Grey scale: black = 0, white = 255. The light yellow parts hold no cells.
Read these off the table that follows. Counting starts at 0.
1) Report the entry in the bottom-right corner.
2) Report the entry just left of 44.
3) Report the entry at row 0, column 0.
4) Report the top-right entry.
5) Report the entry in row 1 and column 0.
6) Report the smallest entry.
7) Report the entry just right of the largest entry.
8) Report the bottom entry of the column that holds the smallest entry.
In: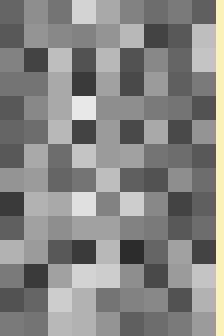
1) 155
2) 183
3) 101
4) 95
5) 87
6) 44
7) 142
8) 95

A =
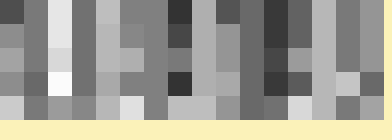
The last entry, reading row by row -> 163
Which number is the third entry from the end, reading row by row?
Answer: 183
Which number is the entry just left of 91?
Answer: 57
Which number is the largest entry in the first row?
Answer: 230
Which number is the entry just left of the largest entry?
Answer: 105
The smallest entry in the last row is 105
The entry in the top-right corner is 149
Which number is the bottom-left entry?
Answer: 203
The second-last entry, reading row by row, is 121
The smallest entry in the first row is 51
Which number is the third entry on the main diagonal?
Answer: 216
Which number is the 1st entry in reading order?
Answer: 78
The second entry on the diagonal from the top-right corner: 121
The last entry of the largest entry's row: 105
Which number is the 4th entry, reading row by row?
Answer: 113
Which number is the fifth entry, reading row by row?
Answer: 190

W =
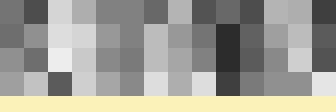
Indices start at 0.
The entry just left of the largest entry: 110
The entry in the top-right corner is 63
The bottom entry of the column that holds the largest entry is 91
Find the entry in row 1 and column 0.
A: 110
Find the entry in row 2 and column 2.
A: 237
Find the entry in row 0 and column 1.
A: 77
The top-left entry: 116
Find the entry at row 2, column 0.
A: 144
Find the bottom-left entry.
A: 159
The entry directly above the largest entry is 221
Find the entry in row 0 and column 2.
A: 213
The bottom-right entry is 229

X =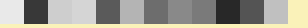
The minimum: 40
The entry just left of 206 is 56

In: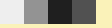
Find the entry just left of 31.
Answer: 147
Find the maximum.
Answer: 238

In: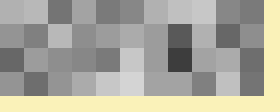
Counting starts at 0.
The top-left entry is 177
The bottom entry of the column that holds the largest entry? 212
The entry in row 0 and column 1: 184
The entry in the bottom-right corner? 116
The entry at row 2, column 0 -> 103
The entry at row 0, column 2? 116
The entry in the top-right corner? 122
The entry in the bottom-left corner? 148
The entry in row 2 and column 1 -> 156
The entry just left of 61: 156
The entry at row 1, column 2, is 184

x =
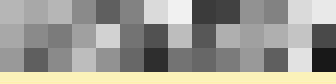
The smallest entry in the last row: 24
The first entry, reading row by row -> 182
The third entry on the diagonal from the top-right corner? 95
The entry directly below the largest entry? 189
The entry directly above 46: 81
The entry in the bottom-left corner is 153
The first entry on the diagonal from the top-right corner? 233
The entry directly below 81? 46
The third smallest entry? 59
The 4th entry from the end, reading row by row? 153
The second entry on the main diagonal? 138
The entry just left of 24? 226
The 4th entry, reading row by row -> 138

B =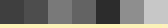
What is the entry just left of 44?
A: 99
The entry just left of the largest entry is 142

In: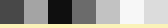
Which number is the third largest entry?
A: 194
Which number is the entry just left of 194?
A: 107
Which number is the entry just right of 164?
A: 15

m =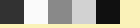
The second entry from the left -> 250
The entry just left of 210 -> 137
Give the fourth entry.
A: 210

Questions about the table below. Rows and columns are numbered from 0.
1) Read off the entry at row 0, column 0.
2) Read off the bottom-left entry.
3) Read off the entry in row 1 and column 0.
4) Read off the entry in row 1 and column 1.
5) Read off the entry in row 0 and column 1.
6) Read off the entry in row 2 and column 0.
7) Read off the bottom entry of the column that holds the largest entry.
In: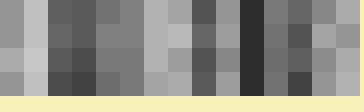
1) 149
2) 149
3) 149
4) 192
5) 192
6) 171
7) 192
